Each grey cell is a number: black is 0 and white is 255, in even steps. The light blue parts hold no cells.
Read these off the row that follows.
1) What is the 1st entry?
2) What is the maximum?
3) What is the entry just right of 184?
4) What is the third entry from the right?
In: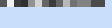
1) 87
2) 240
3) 114
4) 130

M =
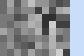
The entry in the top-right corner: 92
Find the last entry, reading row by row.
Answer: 63
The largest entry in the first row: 191
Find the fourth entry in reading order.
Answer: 148
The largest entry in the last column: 178
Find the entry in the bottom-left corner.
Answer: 121
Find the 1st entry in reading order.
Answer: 107
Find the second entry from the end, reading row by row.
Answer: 206
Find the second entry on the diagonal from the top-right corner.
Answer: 164
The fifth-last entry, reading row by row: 121
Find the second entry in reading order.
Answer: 164
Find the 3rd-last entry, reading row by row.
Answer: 164

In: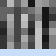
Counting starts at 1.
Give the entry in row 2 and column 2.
100
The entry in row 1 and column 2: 184
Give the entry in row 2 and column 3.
69
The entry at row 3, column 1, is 100
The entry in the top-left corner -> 84
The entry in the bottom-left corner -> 53
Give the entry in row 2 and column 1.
100
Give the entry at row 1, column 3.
100
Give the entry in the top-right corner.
115
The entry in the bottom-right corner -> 130
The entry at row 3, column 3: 69

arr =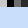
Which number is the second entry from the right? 110
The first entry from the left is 201
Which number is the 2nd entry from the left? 1

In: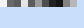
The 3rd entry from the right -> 20
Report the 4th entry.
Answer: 230
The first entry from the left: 245

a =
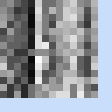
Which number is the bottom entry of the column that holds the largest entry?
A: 155
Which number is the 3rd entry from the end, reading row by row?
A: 235
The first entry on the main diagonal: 126
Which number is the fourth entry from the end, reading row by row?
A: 126
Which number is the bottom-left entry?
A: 82
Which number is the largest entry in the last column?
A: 207
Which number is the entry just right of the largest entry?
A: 193
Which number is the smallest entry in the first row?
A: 40
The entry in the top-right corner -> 181
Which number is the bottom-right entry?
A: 155
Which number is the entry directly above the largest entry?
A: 141
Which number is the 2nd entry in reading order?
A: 141
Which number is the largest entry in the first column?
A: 207
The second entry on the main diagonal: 112
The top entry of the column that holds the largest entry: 207
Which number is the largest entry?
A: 251
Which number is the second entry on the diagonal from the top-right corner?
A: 82
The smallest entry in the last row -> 40
